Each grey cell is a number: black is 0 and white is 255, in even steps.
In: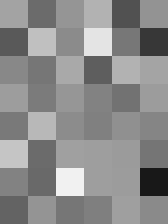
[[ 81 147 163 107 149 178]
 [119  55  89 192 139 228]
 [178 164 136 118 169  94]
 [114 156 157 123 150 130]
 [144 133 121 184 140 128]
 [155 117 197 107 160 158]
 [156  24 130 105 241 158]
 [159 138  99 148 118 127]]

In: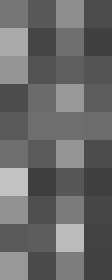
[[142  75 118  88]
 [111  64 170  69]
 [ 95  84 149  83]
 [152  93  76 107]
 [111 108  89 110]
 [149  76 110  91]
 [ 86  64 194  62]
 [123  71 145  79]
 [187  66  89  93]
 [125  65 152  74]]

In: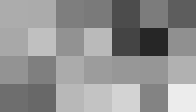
[[124  93 172 171 126 122  76]
 [ 38 144 168 192 146 186  68]
 [150 177 147 127 171 156 151]
 [131 236 110 104 184 195 211]]

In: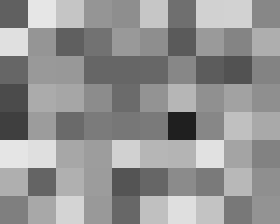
[[210 135  96 230 197 149 142 198 111 209]
 [132 174 224 149  95 114 153 142  90 154]
 [ 82 131 102 153 152 102 102 103 135  92]
 [162 143  75 171 166 140 107 147 182 144]
 [192 169  63 156 106 123 119 122  31 135]
 [164 130 229 223 167 157 209 182 180 225]
 [184 143 175 100 176 156  84 102 139 122]
 [120 147 127 168 212 153 103 192 223 195]]

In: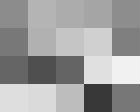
[[165 141 140 180 172]
 [208 127 120 177 197]
 [224 241 101  79 100]
 [ 56 119 222 218 189]]

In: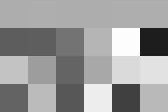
[[174 174 173 174 173 173]
 [253  29  93  94 115 181]
 [218 226 195 157 100 168]
 [ 64 185  99 187  87 237]]

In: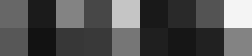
[[ 83 244 103  27 131  71 197  25  41]
 [ 33 131  87  18  55  57 118  31  22]]
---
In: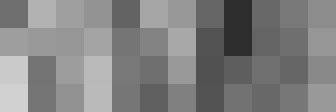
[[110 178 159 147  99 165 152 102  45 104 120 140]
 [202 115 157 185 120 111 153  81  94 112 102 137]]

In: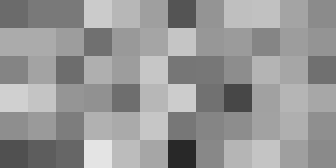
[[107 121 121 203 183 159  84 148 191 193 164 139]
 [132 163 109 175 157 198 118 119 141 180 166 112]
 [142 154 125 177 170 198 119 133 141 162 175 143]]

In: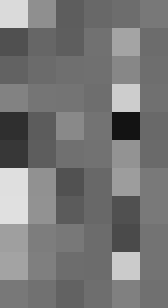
[[218 143  93 104 109 120]
 [ 98 107 111 112 135 110]
 [ 47  92 137 115  19 105]
 [223 145  81 104 157 121]
 [159 125 120 108  74 115]
 [120 113  98 110 128 112]]

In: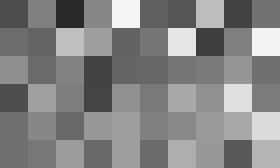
[[ 77 129  41 135 244  96  85 189  67 114]
 [143 106 130  66 101 102 117 122 150 112]
 [111 135 104 152 157 128 137 154 168 220]]

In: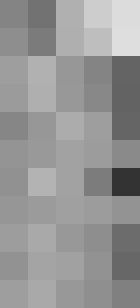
[[132 114 176 205 220]
 [158 177 151 132 100]
 [134 151 172 158 101]
 [145 179 162 124  51]
 [157 169 152 142 108]
 [158 169 152 143 128]]

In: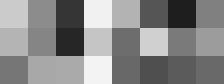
[[203 140  53 241 179  85  30 128]
 [118 168 170 243 104  79  91 105]]

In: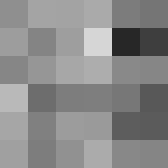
[[143 164 163 170 124 117]
 [134 150 167 173 137 134]
 [166 128 156 154  93  91]]

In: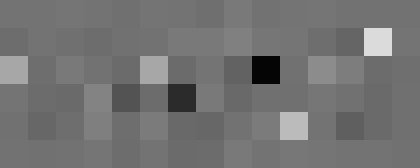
[[115 115 117 115 112 116 115 111 121 114 116 117 114 114 114]
 [167 110 121 114 107 167 107 116  98   5 113 140 125 108 111]
 [113 103 110 127 110 123 105 103 114 123 187 115  95 106 112]]
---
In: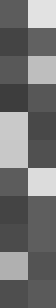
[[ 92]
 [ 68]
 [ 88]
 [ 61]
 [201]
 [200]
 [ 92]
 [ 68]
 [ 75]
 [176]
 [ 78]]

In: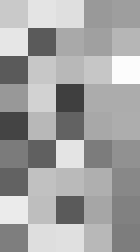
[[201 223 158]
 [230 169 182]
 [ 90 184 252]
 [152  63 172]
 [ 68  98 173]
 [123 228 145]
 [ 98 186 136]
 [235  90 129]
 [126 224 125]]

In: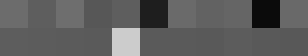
[[108 110  94 106 101 105]
 [ 93  91 204  90  92  88]]

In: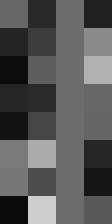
[[102 108]
 [ 36 108]
 [ 12 108]
 [ 37 108]
 [ 19 108]
 [122 108]
 [119 108]
 [ 11 108]]

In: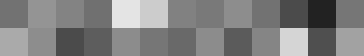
[[114 131 228 129 141  75 118]
 [170  75 140 105  91 213 162]]

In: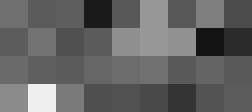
[[111  94  88  87  76]
 [ 92  80 143 145  43]
 [106  91 108  89  89]
 [139 122  81  52  92]]
